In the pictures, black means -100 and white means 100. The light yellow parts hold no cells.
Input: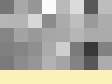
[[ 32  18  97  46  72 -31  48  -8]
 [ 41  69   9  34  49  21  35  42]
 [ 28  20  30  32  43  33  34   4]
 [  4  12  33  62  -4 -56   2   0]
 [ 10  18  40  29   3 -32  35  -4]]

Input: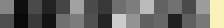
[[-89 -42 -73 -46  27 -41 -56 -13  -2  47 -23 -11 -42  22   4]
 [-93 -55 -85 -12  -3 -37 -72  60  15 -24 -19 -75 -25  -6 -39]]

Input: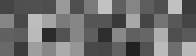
[[-38 -37 -39  21 -39  -4  52 -25   4 -27 -38  51 -54 -46]
 [-43  48  29  -4   5 -33 -33 -55  32 -46  -9 -31 -46   4]
 [-27  46 -67 -36   5 -26 -65   7 -25 -20  37 -39 -30 -24]
 [-54  24   6  34  18 -43 -44 -23 -74 -36  47 -14  45 -18]]

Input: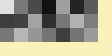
[[ -5 -42 -86  25 -72 -29  76]
 [-49  28 -62  -7  40  -2 -52]
 [ 43  18  -9 -51  -9  21  -7]]

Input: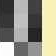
[[ 46 -49 -64]
 [ 50 -58 -58]
 [ 41 -71 -40]
 [-20  16  98]]

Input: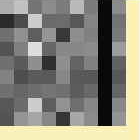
[[ 51  -9  10  -3  46  -3 -93   9  36]
 [-40  60 -17 -15 -32   4 -93 -10 -66]
 [ 14 -26  17 -55  11   1 -93  -5 -12]
 [  1  73 -20   7   7  10 -93  22 -34]
 [-29  12 -63  12 -22   1 -93 -23 -13]
 [-39 -29 -30   7 -30 -31 -93 -32   3]
 [-20 -14  -8 -12 -28 -18 -93 -21 -12]
 [-16  61 -26  15 -13   6 -93   7 -32]
 [ 17  30   5 -58  31   9 -93  15 -34]]

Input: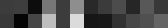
[[-51 -90  -7 -53  11 -68 -54 -40 -70 -31 -56 -53]
 [-96 -45  49 -53  72 -83 -81 -61 -44 -37 -21 -56]]
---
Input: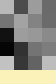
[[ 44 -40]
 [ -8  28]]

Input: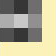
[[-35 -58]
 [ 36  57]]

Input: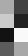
[[ 34 -48]
 [ 59 -73]]

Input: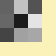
[[-22  52]
 [-19 -79]]

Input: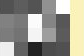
[[-36 -27]
 [  1  -5]]

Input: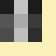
[[-77  53]
 [-34  33]]
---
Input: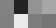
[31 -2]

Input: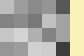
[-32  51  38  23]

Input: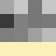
[56 -7  1]

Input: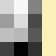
[ 2 73 50]

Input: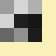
[ 38 -76 -19]

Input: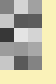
[ 26 -30 -57]
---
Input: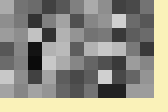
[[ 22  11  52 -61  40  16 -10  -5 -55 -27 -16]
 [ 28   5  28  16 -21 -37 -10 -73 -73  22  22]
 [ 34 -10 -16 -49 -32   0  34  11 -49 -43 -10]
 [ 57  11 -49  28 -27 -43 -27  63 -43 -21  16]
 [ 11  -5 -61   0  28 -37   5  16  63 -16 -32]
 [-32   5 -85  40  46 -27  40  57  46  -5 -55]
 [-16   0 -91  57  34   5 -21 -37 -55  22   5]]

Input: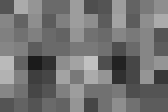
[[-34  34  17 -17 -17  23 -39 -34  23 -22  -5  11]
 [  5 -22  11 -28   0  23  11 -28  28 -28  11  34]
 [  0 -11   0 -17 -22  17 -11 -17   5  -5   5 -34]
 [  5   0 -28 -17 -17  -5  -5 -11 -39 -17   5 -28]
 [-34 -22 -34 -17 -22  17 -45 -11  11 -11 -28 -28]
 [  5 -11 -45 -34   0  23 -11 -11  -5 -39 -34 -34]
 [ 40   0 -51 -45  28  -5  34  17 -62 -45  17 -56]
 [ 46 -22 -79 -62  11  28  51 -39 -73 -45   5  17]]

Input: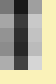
[[ 36 -48  68]
 [ 30 -54  58]
 [ 15 -64  52]
 [ 10 -69  47]
 [ -7 -81  25]]

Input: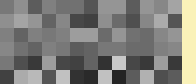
[[-49  34  45 -33  51 -61 -67  51 -72 -28  39 -38 -28]
 [ 12  29  17 -22   6 -44 -49  12 -16 -38   6  34 -33]
 [  0 -22   0  -6   0  23  23 -16  17 -11 -16   6  17]
 [  6 -11 -22   0  -6 -28 -22  -6  -6 -16 -16   0   6]
 [ -6  12 -28   0 -11 -11 -33  17  17 -28  17   6  29]
 [ -6 -38 -55  23 -44 -49 -22 -61  57 -44 -55  23 -55]]

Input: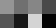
[[-33 -82  66 -98]
 [ 17 -12   5 -43]]

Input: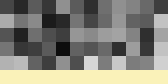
[[ 34  -8   8 -79 -69  -8 -45 -18  18 -23 -29  52]
 [-34 -74 -13 -39 -51  18   8  23  28   3 -63  28]
 [ 40  46 -23 -51  13 -39  68  -3  57  -3   3  63]
 [-45 -69 -29 -57  13 -29 -63 -13  13   3 -18 -51]
 [ -8 -57 -51 -29 -90 -23 -34 -18 -63  23 -57  52]]

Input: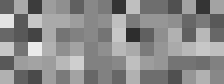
[[ 56  -9  84  39  12  28   1  12  44  33  -4  18  33  44  56  50]
 [ 78 -31  56  33  33  23   7  12  50  -4  18  18  12 -19  -4 -31]
 [-31  23  28  23  44  62   1   1   7  50  23  18  -9  -9 -14   1]
 [ 39 -25 -42  23  -4  28 -19   1 -19  39 -14 -14 -37  18  39   7]
 [-19 -31 -47  33  -9   1   7  -9  56 -65 -25  12  39 -25  44 -19]
 [-25  33 -53  23  12 -25   7  -4 -59  50 -14 -14 -37  28 -59  28]]
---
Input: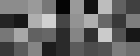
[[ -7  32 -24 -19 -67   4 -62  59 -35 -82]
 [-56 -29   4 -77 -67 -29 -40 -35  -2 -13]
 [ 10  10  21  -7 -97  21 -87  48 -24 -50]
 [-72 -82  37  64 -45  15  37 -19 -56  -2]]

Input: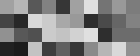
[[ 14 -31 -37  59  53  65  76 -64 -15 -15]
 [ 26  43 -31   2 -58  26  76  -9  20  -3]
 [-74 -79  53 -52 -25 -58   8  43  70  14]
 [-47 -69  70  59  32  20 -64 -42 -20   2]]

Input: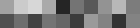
[[-37 -14 -48  -9 -20 -54  21   3 -60   3]
 [ 27  59  69  33 -71  -9 -31  15  44  -3]]

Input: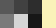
[[ -4  67 -82]
 [-31 -49 -65]]

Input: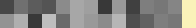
[[ 15  37 -56  49 -17  31  20   9  43 -39 -23  -1  -7]
 [-44 -12 -28 -34   9  31  25 -56  20 -50  -1  -7   4]]

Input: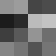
[[ 16  22 -46 -40]
 [  4  -8 -35  -8]
 [-51 -30  16 -14]
 [-78 -67  47  53]]
